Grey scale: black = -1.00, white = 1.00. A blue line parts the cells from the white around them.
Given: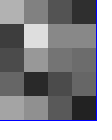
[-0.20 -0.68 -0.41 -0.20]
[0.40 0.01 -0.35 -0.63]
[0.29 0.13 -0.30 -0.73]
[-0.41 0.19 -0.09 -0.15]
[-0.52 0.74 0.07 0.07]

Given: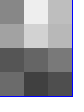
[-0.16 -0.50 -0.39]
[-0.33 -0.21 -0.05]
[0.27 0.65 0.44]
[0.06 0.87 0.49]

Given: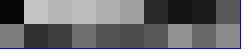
[-0.03 -0.63 -0.51 -0.14 -0.36 -0.41 -0.31 0.14 -0.19 0.08]
[-0.96 0.54 0.43 0.48 0.37 0.25 -0.68 -0.85 -0.79 -0.31]

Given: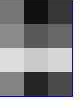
[-0.08 -0.87 -0.58]
[0.03 -0.70 -0.42]
[0.09 -0.31 -0.19]
[0.73 0.58 0.68]

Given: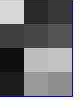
[0.69 -0.67 -0.56]
[-0.50 -0.44 -0.34]
[-0.77 0.21 0.11]
[-0.88 0.48 0.53]

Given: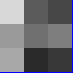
[0.32 -0.67 -0.57]
[0.69 -0.29 -0.45]
[0.21 -0.12 -0.02]

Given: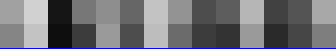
[0.05 0.53 -0.89 -0.54 0.21 -0.39 0.48 -0.16 -0.54 -0.60 0.21 -0.66 -0.44 -0.01]
[0.27 0.64 -0.83 -0.06 0.11 -0.21 0.53 0.16 -0.39 -0.27 0.43 -0.49 -0.33 0.32]

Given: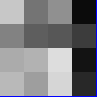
[0.02 -0.26 -0.32 -0.53]
[0.56 -0.09 0.13 -0.91]
[0.45 0.24 0.68 -0.69]
[0.34 0.40 0.73 -0.85]
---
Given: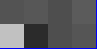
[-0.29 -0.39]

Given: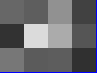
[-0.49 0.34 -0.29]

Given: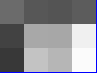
[-0.28 0.31 0.53]

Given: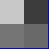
[-0.53 -0.08]

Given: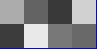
[0.64 -0.06]

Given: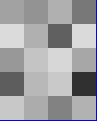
[-0.06 -0.25 0.54 -0.27]

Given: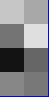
[0.32 -0.09]
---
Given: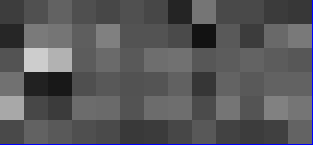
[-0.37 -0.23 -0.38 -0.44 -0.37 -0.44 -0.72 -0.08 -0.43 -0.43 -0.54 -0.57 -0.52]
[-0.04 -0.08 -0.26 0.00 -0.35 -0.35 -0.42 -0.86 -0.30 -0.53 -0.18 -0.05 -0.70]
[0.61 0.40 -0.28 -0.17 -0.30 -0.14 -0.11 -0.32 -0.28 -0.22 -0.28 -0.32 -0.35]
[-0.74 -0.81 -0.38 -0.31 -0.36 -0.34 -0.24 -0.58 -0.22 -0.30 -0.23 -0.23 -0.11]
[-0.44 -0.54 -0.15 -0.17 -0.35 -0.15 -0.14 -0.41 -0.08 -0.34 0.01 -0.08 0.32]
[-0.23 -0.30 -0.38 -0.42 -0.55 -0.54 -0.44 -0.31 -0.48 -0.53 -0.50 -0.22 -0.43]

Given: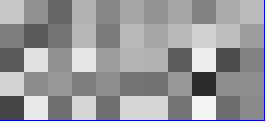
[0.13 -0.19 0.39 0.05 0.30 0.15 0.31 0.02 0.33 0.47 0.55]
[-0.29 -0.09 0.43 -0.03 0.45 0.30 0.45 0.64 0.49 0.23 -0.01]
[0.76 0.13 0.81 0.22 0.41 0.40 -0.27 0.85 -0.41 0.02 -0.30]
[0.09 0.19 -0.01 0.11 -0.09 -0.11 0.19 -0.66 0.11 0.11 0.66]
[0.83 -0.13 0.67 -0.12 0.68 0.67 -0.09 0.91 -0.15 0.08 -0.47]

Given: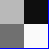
[-0.89 0.45]
[0.96 -0.12]

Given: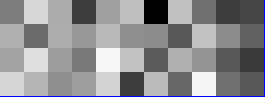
[0.69 0.35 -0.53 0.25 0.50 -0.99 0.51 -0.13 -0.53 -0.45 -0.02]
[-0.16 0.36 0.19 0.45 0.12 0.10 -0.31 0.52 0.10 -0.25 0.38]
[0.75 0.23 -0.05 0.94 0.52 -0.29 0.38 0.15 -0.32 -0.55 0.27]
[0.41 0.12 0.24 0.65 -0.53 0.46 -0.20 0.92 -0.13 -0.32 0.68]

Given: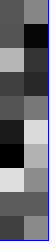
[0.05 -0.32]
[-0.95 -0.34]
[-0.59 0.43]
[-0.69 -0.50]
[-0.06 -0.34]
[0.70 -0.79]
[0.40 -0.99]
[0.10 0.74]
[-0.28 -0.28]
[0.08 -0.49]

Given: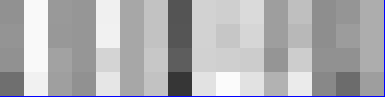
[0.95 0.20 0.18 0.88 0.31 0.52 -0.34 0.65 0.62 0.71 0.24 0.50 0.11 0.17 0.36 0.14]
[0.95 0.19 0.18 0.89 0.31 0.52 -0.33 0.65 0.55 0.68 0.24 0.44 0.11 0.22 0.36 0.16]
[0.95 0.27 0.18 0.66 0.31 0.56 -0.27 0.64 0.62 0.60 0.17 0.61 0.14 0.14 0.36 0.14]
[0.89 0.25 0.14 0.80 0.31 0.52 -0.58 0.77 0.97 0.77 0.40 0.84 0.07 -0.15 0.24 -0.13]
